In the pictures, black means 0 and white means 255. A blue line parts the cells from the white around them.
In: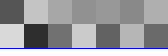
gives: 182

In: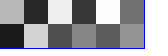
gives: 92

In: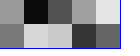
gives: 53

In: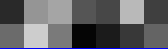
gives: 56

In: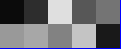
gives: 196

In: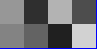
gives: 32

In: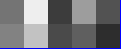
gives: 95
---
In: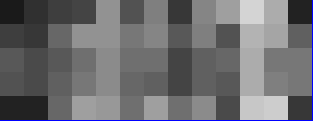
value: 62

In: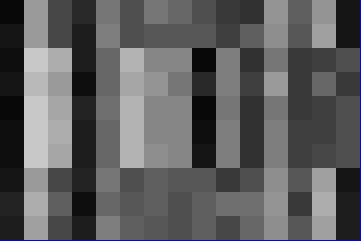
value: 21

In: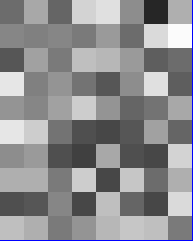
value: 134

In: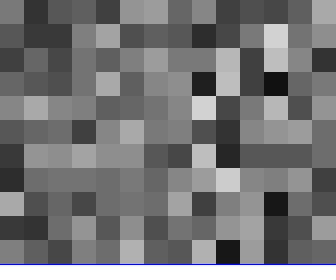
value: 87

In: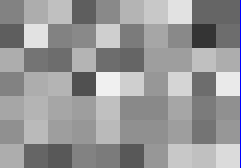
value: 94

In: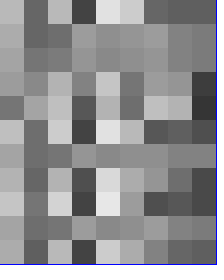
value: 172
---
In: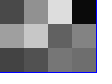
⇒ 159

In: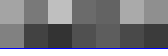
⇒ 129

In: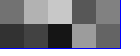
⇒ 50

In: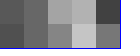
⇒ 80

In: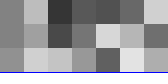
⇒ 130

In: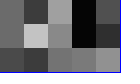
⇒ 107

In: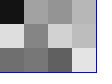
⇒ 222

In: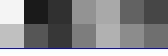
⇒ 192

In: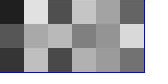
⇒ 86
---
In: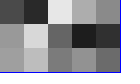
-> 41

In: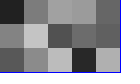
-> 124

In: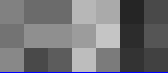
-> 107

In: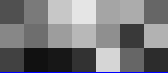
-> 122

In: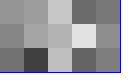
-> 157

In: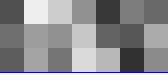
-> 238
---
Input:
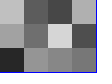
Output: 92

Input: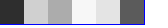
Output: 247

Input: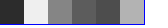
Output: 92

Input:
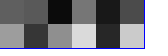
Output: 118

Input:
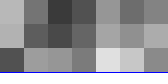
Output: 150

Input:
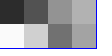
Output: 82

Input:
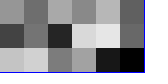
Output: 137

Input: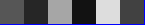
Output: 18

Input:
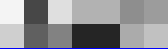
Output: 178
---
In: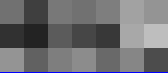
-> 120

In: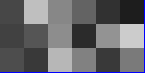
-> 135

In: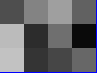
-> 159

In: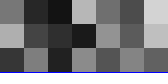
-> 19

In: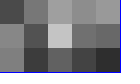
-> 159

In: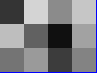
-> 139

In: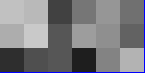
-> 65
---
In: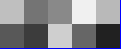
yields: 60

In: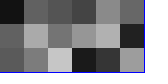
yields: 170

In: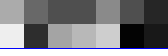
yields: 45

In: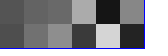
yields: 113

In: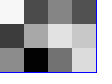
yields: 168

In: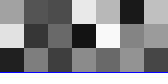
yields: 54
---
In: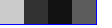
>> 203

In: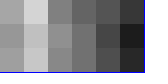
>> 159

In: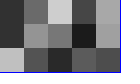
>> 192

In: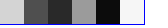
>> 212

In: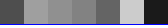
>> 78

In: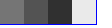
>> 117

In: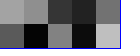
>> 90
